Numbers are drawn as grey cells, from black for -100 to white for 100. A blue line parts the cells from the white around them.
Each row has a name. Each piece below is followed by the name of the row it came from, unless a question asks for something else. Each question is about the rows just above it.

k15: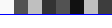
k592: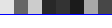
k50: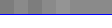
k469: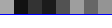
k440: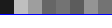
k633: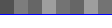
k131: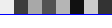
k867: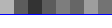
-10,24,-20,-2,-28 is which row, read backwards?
k867
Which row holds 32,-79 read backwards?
k592
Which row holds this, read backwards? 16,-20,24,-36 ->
k469
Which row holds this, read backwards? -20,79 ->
k592
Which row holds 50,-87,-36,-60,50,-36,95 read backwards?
k15

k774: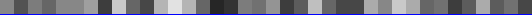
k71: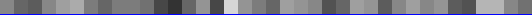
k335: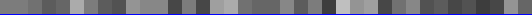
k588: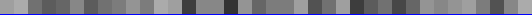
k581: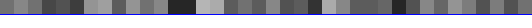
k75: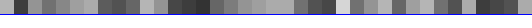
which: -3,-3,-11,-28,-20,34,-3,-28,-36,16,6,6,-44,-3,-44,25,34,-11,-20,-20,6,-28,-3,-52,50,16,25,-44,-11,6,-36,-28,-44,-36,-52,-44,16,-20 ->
k335
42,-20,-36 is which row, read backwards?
k75
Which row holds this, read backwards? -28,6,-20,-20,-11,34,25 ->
k335
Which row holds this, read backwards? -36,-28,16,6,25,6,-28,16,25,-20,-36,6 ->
k71
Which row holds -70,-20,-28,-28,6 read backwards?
k581
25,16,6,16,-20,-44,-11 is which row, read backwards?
k588

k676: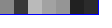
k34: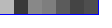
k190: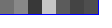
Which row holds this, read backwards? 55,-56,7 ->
k190
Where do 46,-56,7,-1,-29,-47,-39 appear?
k34
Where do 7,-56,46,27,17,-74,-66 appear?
k676

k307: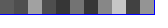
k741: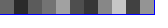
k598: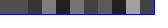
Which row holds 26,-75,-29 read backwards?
k598
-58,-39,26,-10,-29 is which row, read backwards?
k741
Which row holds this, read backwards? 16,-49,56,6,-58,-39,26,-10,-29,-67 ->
k741
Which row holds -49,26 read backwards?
k598

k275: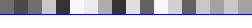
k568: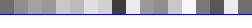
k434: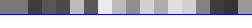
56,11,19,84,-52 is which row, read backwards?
k568
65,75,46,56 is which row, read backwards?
k568

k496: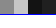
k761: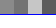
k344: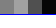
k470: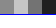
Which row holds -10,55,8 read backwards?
k470
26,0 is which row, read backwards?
k344
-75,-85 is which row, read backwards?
k496
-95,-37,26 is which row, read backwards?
k344
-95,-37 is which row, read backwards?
k344
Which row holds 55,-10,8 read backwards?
k761

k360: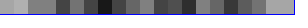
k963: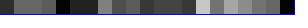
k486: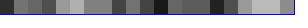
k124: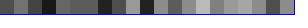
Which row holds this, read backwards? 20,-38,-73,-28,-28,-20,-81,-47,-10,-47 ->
k486
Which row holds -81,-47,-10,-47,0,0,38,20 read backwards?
k486

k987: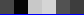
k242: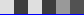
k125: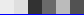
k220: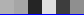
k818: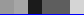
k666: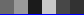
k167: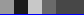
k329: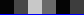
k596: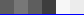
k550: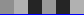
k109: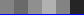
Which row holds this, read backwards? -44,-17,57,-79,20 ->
k167
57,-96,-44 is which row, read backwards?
k987
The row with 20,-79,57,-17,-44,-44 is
k167

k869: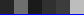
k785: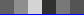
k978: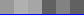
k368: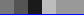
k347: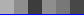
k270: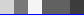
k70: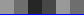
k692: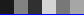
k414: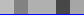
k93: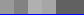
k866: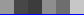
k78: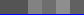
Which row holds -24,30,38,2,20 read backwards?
k93
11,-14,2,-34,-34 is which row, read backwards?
k78
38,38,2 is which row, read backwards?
k414

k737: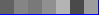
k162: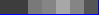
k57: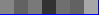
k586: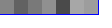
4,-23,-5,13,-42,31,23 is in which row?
k586
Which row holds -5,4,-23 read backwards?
k737

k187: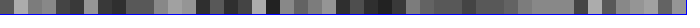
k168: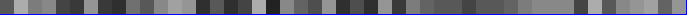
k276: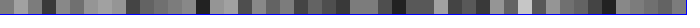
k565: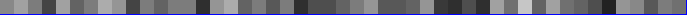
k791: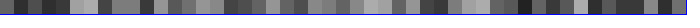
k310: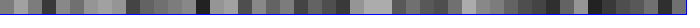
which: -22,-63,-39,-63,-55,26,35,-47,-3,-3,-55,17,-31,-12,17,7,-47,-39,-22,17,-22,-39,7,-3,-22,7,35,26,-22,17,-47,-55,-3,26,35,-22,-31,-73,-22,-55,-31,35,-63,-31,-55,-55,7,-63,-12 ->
k791
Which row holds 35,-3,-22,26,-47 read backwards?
k565
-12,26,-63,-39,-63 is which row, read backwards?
k565
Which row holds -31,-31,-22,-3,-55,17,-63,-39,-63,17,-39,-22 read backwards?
k168
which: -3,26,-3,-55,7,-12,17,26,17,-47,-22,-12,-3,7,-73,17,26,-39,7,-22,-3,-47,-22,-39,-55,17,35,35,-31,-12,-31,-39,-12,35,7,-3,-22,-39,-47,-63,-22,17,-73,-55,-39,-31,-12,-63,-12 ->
k310
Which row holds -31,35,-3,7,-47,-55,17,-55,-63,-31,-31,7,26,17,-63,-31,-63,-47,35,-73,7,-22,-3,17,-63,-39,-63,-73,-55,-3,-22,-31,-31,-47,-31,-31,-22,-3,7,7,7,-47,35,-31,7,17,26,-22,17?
k187

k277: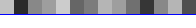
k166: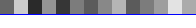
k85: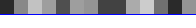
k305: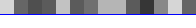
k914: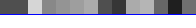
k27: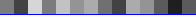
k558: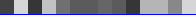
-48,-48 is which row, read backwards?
k85
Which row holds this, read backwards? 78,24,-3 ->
k166
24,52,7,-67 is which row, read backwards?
k85
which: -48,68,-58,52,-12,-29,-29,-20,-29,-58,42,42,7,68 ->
k558
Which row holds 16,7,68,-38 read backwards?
k914
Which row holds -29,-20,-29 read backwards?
k558
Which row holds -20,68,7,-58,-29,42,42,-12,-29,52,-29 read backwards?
k305

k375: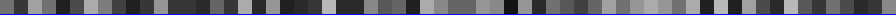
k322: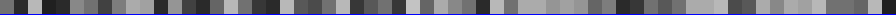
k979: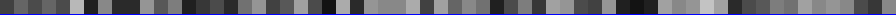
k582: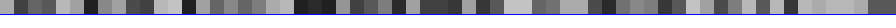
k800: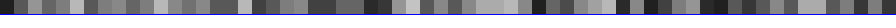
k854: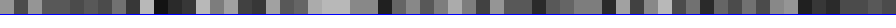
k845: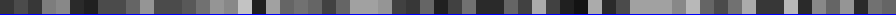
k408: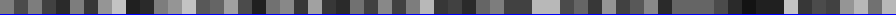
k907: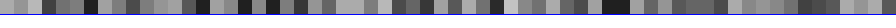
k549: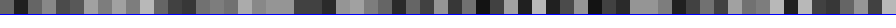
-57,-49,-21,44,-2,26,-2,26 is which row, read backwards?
k549
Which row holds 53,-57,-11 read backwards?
k322
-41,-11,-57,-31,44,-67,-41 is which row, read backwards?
k375
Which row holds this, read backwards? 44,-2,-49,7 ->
k408

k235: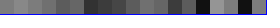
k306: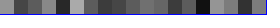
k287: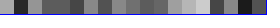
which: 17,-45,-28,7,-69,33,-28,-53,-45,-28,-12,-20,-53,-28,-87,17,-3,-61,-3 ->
k306
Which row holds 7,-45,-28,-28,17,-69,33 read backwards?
k287

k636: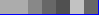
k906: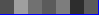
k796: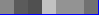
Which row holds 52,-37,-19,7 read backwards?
k636

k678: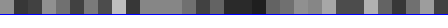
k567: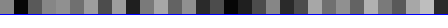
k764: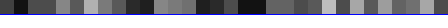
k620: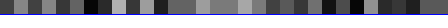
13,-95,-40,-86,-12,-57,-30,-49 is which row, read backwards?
k620
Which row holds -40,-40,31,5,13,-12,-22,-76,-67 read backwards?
k678
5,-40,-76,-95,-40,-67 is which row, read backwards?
k567

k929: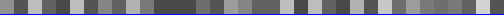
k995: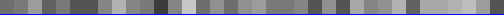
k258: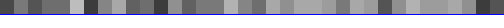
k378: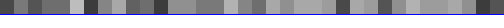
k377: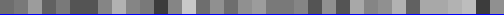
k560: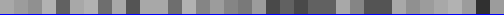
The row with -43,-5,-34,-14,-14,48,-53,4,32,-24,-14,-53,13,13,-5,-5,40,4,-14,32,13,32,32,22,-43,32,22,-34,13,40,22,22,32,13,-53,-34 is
k378
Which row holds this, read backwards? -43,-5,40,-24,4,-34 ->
k929
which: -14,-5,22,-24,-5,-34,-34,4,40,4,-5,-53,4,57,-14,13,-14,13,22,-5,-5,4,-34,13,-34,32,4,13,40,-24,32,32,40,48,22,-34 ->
k995

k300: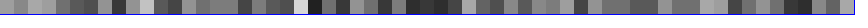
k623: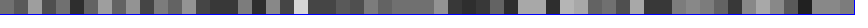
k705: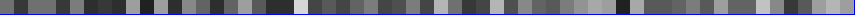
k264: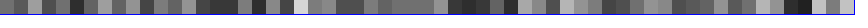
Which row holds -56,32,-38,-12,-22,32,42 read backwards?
k623
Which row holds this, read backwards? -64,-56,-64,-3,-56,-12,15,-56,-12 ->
k300
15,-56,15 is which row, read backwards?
k300
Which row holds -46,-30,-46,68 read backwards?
k705
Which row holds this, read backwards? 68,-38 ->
k300
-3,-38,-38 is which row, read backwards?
k264

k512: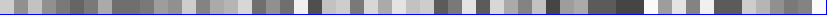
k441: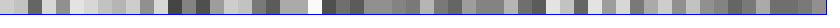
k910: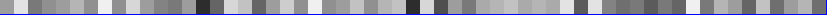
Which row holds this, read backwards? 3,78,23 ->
k512
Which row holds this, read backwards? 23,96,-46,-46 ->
k512
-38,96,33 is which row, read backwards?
k441
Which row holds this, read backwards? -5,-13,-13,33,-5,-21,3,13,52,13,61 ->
k441

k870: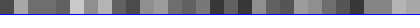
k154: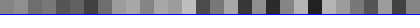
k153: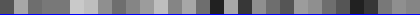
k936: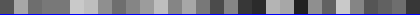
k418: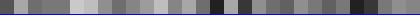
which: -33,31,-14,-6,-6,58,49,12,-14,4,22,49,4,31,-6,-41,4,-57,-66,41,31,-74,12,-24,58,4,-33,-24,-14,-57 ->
k936
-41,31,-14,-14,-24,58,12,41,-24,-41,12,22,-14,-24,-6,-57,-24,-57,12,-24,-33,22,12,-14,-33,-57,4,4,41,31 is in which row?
k870
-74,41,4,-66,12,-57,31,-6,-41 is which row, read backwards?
k154
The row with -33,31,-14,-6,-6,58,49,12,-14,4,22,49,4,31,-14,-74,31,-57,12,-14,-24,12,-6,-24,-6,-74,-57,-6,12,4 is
k418

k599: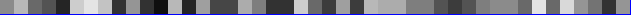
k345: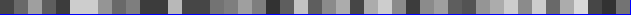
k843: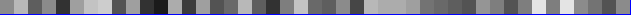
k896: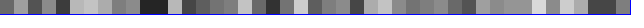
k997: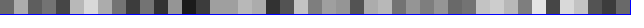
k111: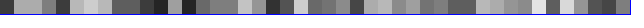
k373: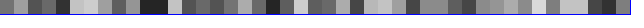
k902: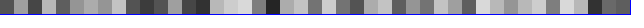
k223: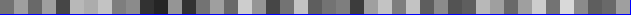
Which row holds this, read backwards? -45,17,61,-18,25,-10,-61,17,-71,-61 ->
k223
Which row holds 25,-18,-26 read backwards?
k223
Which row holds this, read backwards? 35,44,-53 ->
k599

